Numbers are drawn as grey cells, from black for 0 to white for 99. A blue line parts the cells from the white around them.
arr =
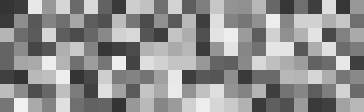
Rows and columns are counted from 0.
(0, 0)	20
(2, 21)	69
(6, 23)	49
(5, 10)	45
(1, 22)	81
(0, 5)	41
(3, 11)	73
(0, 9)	80
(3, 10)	69
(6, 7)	87
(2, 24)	50
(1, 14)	24
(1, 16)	51
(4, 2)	66
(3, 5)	78
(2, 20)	56
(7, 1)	93
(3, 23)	87
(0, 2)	90
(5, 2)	72
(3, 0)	39
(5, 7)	80
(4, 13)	76
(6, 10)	76
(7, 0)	46
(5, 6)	28
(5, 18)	41
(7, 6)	38
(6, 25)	41
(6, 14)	75
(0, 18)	71
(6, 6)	25
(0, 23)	86
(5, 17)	22
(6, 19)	24
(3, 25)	48
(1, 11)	56
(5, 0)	25

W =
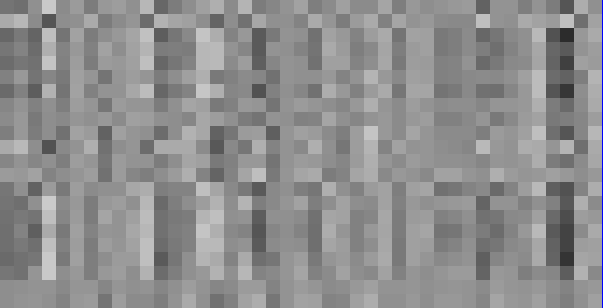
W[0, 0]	45
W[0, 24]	62
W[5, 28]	53
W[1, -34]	58
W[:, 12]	[48, 64, 46, 49, 46, 55, 47, 56, 55, 55, 66, 55, 60, 51, 49, 47, 48, 47, 46, 49, 56, 57]
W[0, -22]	63
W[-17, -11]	51
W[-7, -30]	48
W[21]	[55, 57, 58, 56, 51, 59, 60, 45, 61, 54, 54, 49, 57, 66, 56, 44, 50, 63, 67, 46, 57, 63, 62, 51, 52, 62, 67, 56, 56, 59, 55, 59, 59, 57, 52, 64, 59, 58, 62, 54, 49, 56, 62]
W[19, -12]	58
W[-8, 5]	59
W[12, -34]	52
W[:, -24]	[52, 56, 47, 57, 52, 44, 50, 45, 57, 37, 51, 45, 47, 53, 53, 56, 52, 54, 46, 53, 51, 46]
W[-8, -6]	50
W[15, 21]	54
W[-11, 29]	60
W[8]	[54, 59, 47, 55, 53, 58, 56, 59, 54, 62, 61, 56, 55, 52, 65, 61, 56, 48, 45, 57, 56, 50, 51, 64, 56, 52, 57, 59, 54, 59, 61, 50, 50, 53, 58, 47, 53, 60, 63, 47, 49, 52, 61]
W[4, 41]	62
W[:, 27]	[64, 50, 66, 64, 65, 59, 66, 58, 59, 59, 51, 58, 53, 63, 63, 65, 64, 65, 66, 63, 57, 56]
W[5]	[50, 59, 45, 52, 47, 62, 58, 45, 58, 61, 58, 48, 55, 62, 68, 47, 50, 54, 52, 44, 57, 56, 56, 59, 51, 57, 70, 59, 53, 62, 61, 50, 51, 53, 54, 53, 56, 62, 73, 42, 38, 49, 70]
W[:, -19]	[62, 48, 59, 60, 62, 51, 59, 52, 56, 49, 46, 52, 51, 56, 63, 63, 58, 61, 60, 63, 55, 52]
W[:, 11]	[40, 69, 36, 48, 40, 48, 40, 48, 56, 42, 66, 48, 55, 49, 41, 44, 44, 42, 35, 42, 52, 49]
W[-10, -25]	74
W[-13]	[49, 59, 48, 55, 44, 63, 60, 38, 62, 58, 56, 42, 55, 69, 65, 38, 46, 60, 61, 37, 58, 62, 60, 54, 49, 61, 76, 59, 54, 64, 58, 54, 54, 54, 49, 60, 58, 62, 74, 43, 33, 52, 71]
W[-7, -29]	70
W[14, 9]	56
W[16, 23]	67
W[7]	[52, 57, 50, 56, 49, 61, 58, 46, 60, 58, 58, 48, 56, 64, 62, 47, 50, 59, 58, 45, 57, 60, 58, 55, 52, 59, 68, 58, 54, 61, 57, 54, 55, 55, 52, 58, 58, 59, 68, 48, 41, 54, 66]
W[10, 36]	57
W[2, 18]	35
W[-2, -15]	57
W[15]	[44, 47, 45, 74, 52, 60, 48, 64, 57, 62, 73, 44, 47, 48, 70, 74, 56, 57, 36, 56, 56, 54, 44, 64, 63, 50, 52, 65, 48, 60, 61, 50, 52, 56, 44, 46, 53, 54, 62, 41, 30, 61, 59]
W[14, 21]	63
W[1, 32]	53
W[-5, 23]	64

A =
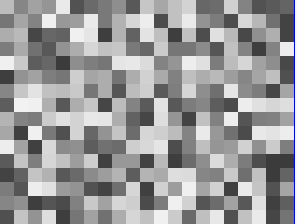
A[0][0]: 73
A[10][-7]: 74
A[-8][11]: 86
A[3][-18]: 34
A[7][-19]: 93
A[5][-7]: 67
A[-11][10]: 81
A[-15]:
[46, 64, 51, 93, 59, 61, 91, 47, 69, 83, 92, 30, 75, 91, 57, 48, 30, 84, 71, 44, 26]
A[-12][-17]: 23
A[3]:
[48, 66, 44, 34, 57, 67, 83, 75, 77, 47, 40, 79, 46, 46, 54, 33, 75, 51, 24, 51, 92]
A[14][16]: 63
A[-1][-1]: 45
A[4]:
[93, 78, 36, 40, 23, 55, 49, 46, 89, 90, 85, 51, 58, 92, 87, 48, 73, 83, 63, 55, 28]
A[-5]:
[35, 76, 49, 83, 75, 61, 80, 25, 59, 59, 26, 72, 24, 42, 55, 85, 67, 48, 30, 23, 23]
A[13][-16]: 57
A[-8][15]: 50
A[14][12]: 93
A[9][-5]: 44
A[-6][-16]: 56
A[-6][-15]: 36
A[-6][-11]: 84
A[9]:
[65, 25, 93, 47, 31, 82, 40, 57, 76, 42, 83, 80, 73, 51, 91, 59, 44, 29, 90, 88, 92]
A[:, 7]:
[47, 47, 24, 75, 46, 67, 67, 27, 89, 57, 44, 25, 61, 26, 63, 44]
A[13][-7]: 64
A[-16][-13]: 55
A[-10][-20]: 77
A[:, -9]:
[75, 75, 24, 46, 58, 50, 49, 34, 58, 73, 30, 24, 86, 61, 93, 79]
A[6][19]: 27
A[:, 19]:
[35, 44, 68, 51, 55, 74, 27, 83, 50, 88, 79, 23, 23, 32, 25, 27]

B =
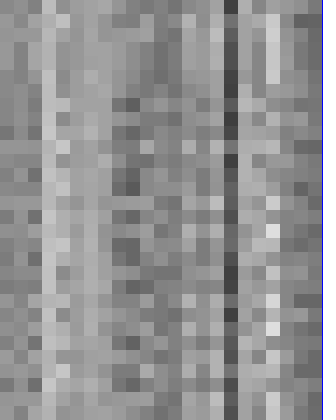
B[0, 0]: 53
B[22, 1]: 56
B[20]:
[48, 50, 49, 75, 61, 64, 68, 65, 48, 39, 42, 50, 51, 54, 51, 52, 26, 63, 59, 63, 52, 50, 49]
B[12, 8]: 46
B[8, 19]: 69
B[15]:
[48, 57, 44, 76, 68, 64, 67, 62, 46, 40, 52, 56, 49, 54, 48, 56, 31, 67, 65, 57, 51, 52, 49]
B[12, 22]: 48
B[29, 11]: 44
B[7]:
[52, 55, 48, 73, 72, 63, 63, 63, 45, 37, 53, 58, 52, 57, 48, 58, 35, 71, 66, 55, 52, 45, 46]
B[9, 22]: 50
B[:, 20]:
[59, 53, 57, 59, 60, 56, 59, 52, 57, 50, 52, 59, 52, 50, 57, 51, 51, 46, 51, 56, 52, 52, 57, 51, 52, 60, 52, 51, 57, 60]
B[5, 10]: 47
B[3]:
[59, 51, 64, 69, 57, 59, 63, 63, 60, 55, 50, 44, 48, 62, 60, 67, 31, 63, 52, 77, 59, 47, 42]
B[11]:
[54, 52, 52, 72, 57, 61, 62, 67, 55, 45, 44, 51, 48, 53, 55, 60, 25, 69, 52, 59, 59, 51, 47]
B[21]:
[58, 52, 64, 70, 71, 60, 65, 58, 51, 51, 60, 47, 53, 69, 56, 67, 42, 60, 65, 83, 52, 40, 40]
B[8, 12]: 44
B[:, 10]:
[47, 61, 62, 50, 50, 47, 47, 53, 48, 47, 65, 44, 53, 53, 61, 52, 61, 58, 51, 47, 42, 60, 48, 61, 53, 52, 66, 50, 61, 50]
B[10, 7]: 57
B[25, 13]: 62
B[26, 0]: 57
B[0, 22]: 47
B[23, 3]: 72
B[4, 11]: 44
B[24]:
[50, 57, 45, 74, 71, 63, 64, 62, 46, 38, 53, 58, 50, 56, 48, 58, 34, 70, 65, 55, 52, 48, 47]
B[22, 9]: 54
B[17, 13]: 63
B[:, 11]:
[50, 49, 48, 44, 44, 43, 51, 58, 48, 53, 54, 51, 58, 55, 48, 56, 46, 53, 56, 45, 50, 47, 47, 46, 58, 45, 55, 55, 48, 44]
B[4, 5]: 59
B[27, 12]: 49
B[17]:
[50, 54, 52, 74, 76, 63, 69, 58, 41, 40, 58, 53, 54, 63, 48, 58, 41, 61, 72, 71, 46, 42, 45]
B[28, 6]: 64
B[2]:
[58, 59, 59, 71, 63, 58, 64, 58, 59, 60, 62, 48, 45, 64, 59, 73, 36, 63, 58, 80, 57, 51, 41]
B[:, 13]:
[53, 69, 64, 62, 62, 58, 53, 57, 55, 54, 67, 53, 55, 60, 64, 54, 68, 63, 54, 56, 54, 69, 55, 68, 56, 62, 67, 54, 64, 62]
